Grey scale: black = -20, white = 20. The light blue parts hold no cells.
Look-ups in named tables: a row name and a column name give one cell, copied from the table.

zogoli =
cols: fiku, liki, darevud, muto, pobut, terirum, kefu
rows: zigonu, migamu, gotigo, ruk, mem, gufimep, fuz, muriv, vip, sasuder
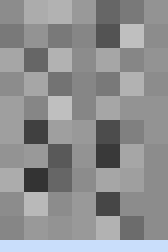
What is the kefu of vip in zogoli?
2
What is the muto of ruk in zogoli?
1
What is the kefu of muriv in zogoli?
2
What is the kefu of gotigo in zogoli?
3
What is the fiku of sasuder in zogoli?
1
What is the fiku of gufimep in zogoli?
5
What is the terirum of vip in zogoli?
2
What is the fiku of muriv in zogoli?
7
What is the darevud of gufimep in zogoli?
5

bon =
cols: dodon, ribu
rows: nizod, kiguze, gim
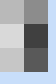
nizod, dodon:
9
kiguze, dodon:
14
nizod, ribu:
2
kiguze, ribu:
-10
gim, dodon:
11
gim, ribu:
-6
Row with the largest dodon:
kiguze

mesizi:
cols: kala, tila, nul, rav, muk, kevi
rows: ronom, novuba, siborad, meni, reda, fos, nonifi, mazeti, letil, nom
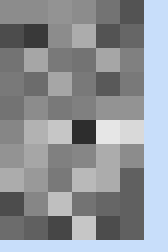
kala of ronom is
2
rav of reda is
0
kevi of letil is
-5
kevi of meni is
-1
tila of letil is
1
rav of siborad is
-2
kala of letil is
-8
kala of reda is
-2
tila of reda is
2
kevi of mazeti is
-5
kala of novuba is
-8
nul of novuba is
2
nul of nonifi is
0
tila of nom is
-5
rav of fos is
-13
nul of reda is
-1
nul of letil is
10
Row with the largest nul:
fos

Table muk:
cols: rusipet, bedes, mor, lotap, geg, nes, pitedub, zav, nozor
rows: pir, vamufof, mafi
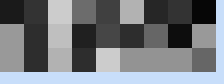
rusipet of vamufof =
4
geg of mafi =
12
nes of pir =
8
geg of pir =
-10
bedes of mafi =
-13
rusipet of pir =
-16
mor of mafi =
8
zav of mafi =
3
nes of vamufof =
-13
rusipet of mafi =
4
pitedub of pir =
-14
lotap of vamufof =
-15
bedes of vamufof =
-13
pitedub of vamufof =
-4
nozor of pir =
-19
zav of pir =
-12
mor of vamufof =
10
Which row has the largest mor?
pir

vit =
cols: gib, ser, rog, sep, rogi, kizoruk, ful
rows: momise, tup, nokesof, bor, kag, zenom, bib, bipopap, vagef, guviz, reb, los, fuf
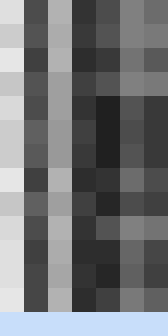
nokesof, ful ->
-6
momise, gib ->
15
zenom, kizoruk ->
-8
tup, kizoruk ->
0
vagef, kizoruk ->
-8
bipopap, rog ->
8
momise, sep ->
-12
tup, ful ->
-1

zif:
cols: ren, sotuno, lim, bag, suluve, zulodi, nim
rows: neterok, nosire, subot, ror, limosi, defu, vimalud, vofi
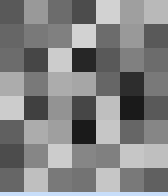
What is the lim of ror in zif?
7
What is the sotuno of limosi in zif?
-10
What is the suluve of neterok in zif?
13
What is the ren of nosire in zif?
-4
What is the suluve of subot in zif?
-6
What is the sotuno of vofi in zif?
10
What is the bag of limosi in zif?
-9
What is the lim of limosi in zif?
3
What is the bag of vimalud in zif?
1
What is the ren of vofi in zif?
-4

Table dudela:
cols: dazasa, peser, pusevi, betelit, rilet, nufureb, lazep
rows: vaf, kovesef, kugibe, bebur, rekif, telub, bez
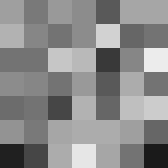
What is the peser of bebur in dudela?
1
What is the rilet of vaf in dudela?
-6
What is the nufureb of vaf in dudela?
6
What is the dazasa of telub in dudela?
3
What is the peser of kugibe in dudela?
-2
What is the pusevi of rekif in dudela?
-9
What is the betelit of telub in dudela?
7

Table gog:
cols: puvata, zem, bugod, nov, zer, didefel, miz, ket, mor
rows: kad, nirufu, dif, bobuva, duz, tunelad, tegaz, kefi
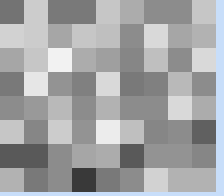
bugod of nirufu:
6
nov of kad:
-1
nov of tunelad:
3
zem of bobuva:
16
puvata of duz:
2
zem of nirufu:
12
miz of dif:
10
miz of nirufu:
14
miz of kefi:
13
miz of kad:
2
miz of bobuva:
0
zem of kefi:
-1
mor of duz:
7
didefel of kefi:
2
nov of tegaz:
6
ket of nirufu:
6

